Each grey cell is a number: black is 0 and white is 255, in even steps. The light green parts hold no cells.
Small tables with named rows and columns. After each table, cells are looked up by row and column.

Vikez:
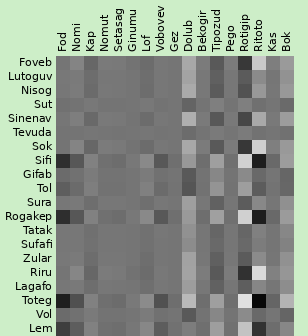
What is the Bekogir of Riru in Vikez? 124
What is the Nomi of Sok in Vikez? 132
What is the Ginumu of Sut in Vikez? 117
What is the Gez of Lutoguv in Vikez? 117
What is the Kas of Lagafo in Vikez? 118
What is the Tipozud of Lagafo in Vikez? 97
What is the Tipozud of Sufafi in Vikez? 105
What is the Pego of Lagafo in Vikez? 118
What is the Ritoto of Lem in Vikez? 50
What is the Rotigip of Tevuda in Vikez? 123
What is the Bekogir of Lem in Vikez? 111
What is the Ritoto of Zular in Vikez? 139

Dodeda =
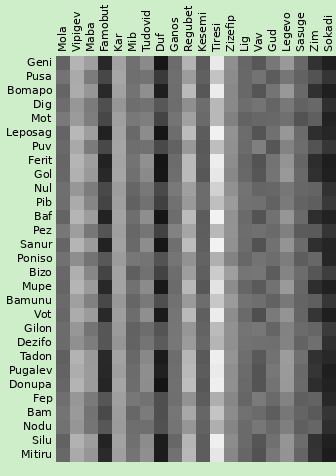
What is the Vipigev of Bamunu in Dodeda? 160
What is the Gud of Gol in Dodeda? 116
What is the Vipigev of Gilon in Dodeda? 151
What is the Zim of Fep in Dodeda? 99
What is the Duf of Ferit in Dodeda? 21
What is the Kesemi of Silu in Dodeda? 93
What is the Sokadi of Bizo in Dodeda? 62
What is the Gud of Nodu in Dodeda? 105
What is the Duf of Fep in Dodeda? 79
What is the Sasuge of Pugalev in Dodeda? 105
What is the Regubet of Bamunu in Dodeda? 154
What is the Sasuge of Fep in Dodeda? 95
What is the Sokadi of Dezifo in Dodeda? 48
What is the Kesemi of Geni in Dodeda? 91
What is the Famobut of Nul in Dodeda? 73
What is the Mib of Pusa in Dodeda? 111
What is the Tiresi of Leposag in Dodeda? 241
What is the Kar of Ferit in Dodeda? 163

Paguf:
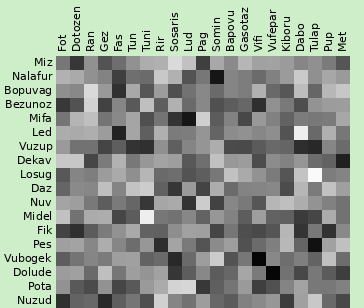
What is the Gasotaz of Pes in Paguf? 81
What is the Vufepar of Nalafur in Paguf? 129
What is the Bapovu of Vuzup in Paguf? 75
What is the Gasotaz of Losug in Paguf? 170
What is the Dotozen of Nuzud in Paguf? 99
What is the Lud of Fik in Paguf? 161
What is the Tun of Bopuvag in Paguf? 169
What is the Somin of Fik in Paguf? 69
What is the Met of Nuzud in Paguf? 72
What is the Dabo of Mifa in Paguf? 124
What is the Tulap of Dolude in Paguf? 120
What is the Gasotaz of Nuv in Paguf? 121
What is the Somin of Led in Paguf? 100
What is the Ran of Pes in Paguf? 135
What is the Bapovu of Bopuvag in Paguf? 133
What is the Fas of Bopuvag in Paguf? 48
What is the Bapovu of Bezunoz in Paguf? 93
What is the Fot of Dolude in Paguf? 156
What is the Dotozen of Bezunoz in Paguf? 82

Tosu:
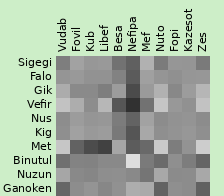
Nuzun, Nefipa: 137
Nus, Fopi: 146
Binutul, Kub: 130
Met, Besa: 166
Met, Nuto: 201
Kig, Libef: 156
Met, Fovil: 98
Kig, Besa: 121
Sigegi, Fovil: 162
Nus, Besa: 124
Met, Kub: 76
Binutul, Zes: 101
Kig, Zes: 143
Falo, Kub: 146
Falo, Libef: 146
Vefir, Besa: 86
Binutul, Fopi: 143
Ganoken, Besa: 145
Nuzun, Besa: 143

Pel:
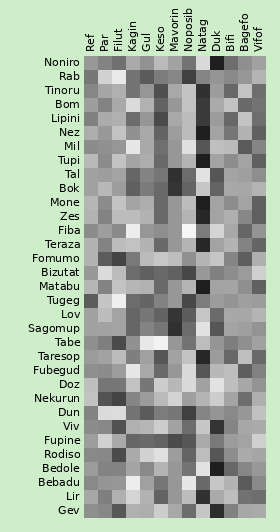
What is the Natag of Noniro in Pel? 217
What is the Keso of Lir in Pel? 99
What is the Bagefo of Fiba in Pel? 102
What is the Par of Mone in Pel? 140
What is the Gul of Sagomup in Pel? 132
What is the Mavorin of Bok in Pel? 53
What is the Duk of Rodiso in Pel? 86
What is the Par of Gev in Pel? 136
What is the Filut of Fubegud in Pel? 157

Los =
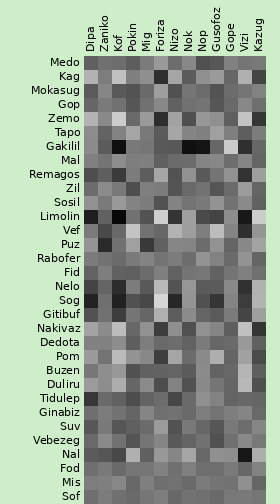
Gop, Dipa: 102
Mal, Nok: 108
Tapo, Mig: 121
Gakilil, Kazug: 103
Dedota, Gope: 106
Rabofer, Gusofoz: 130
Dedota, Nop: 123
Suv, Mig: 107
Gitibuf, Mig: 102
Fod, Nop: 110
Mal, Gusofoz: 135
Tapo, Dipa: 140
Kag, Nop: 144
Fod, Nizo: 112
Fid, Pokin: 95
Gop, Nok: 113
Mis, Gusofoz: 116
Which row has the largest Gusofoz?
Vef

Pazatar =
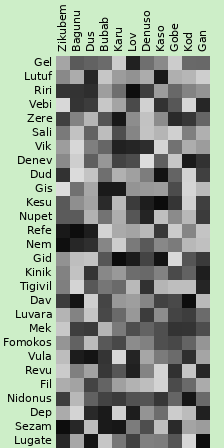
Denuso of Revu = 132
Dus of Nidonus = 97
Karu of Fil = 160
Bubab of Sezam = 26
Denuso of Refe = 185
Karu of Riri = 110
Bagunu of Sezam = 39

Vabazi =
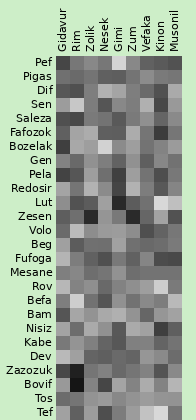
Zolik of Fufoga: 97
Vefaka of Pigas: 140
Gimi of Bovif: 164
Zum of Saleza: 122
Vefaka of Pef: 97
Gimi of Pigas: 94
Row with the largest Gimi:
Pef

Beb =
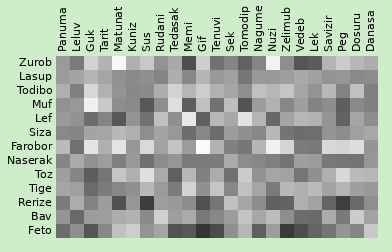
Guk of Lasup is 180
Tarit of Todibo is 177
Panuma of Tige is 165
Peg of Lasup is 150
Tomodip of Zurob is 97
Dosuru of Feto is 134
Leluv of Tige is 160
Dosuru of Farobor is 221
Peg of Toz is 216
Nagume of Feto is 95
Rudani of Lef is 192
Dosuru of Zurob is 183
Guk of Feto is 85
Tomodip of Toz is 204

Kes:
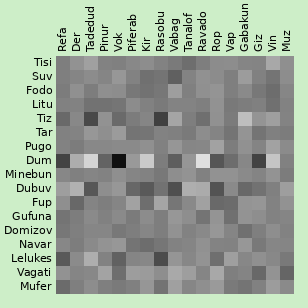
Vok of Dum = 16
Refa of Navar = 135
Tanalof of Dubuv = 174
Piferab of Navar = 116
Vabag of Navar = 130
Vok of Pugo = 138
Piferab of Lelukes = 133
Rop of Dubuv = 83
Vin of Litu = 112
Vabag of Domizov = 146
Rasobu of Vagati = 142

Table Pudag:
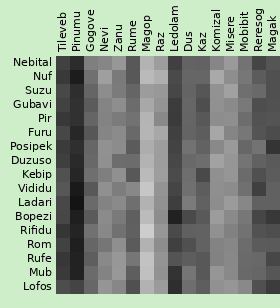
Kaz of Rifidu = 98
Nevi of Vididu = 144
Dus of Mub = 117
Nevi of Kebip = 127
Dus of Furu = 100
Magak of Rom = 90
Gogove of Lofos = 103
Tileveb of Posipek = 59
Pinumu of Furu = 39
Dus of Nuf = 102
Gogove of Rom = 102

